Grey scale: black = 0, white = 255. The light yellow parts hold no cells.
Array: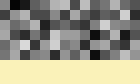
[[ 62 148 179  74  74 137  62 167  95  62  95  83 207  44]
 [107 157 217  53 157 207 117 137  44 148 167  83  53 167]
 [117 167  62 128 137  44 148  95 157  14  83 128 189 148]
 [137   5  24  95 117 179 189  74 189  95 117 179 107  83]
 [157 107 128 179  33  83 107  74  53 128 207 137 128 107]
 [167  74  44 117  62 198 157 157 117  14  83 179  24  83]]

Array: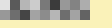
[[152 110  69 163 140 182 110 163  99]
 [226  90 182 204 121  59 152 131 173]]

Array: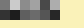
[[ 51  29  95 107  85  39]
 [119 203 140 162  73 173]]

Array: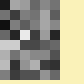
[[ 16 126  93 126 166 136]
 [ 25 166 156 104 136 115]
 [104  37 234  60 156  37]
 [115  60 126 115 166  93]
 [126  60  81  81 147 104]
 [176 115 156 136 136  81]
 [187  49 147 176  60  49]
 [205 205  72  72  93 104]]

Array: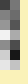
[[ 64 119]
 [129 108]
 [140  76]
 [150  85]
 [207  23]
 [230 195]
 [242 171]]

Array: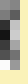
[[ 20 204]
 [ 48 194]
 [ 59 165]
 [ 81 114]
 [124  93]
 [144 133]
 [251 153]]

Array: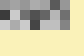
[[ 59 203 112  81 101 182 112]
 [151 163 151 172 163  90 151]
 [203 172 203  69 191 191 132]]
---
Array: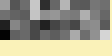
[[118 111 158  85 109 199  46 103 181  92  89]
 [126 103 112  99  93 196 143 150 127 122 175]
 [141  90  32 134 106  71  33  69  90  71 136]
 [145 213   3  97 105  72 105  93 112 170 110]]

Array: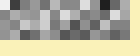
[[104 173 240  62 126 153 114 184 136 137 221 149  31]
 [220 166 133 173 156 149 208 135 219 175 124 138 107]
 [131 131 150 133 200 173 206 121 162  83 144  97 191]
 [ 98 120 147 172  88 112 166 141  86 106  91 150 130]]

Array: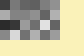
[[126 145  64 121 100  96]
 [100 177 172 131 131 144]
 [225 100  43  55 155 111]
 [113 156 136 216 114 176]]

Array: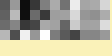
[[170 214  89 153  13  55 127 171 114 236 165]
 [144 172  97 186  15 107  57 158 161 216 150]
 [163 220 108 133  56  69 169 162 101 203 161]
 [134 153 183  78 240 150 254 124  90  68 135]]

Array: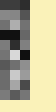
[[ 61  45  61]
 [134  84 136]
 [174 114 113]
 [ 17 103  17]
 [ 46 128 124]
 [216  16 116]
 [112 143  88]
 [201 155 108]
 [166  74 108]
 [ 91 118 123]]

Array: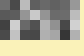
[[104 152 111  74 187  95 105  97]
 [108 188  89  93 149 201 148 107]
 [ 72 209  65 207 105  81 179 145]
 [ 54 177  74 194  74  72 176 166]]

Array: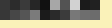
[[ 27  33  55  44  58  38  17 167  83 210]
 [110 108  55  71  85 123  27  42  59 120]]
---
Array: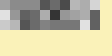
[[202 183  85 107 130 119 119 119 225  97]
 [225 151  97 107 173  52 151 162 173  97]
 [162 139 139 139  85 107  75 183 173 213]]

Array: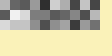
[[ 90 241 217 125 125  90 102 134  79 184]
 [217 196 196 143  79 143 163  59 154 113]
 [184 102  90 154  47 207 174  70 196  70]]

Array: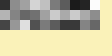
[[ 69 151 223  81 123  92  57  57 132 103]
 [ 48 141 161 212 192 123  92  27  36 252]
 [180 132 103 113 161 203 170 203 170 141]]

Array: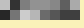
[[ 39 117 204 182 107  86  63  63]
 [192  51 126 146 146 135  95 170]]

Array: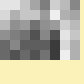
[[228 228 198 165 126 207 186 135]
 [216 176 198 198 155 238 176 165]
 [186 144 155 114 144 155 207 186]
 [105 135  94  94  94  59 216 176]
 [144 126 114  82 135  82 228 198]
 [105  82 105  82 114  59 238 176]]

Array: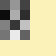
[[117 234  98]
 [ 12 173  45]
 [ 88 150  66]
 [129  54 193]]
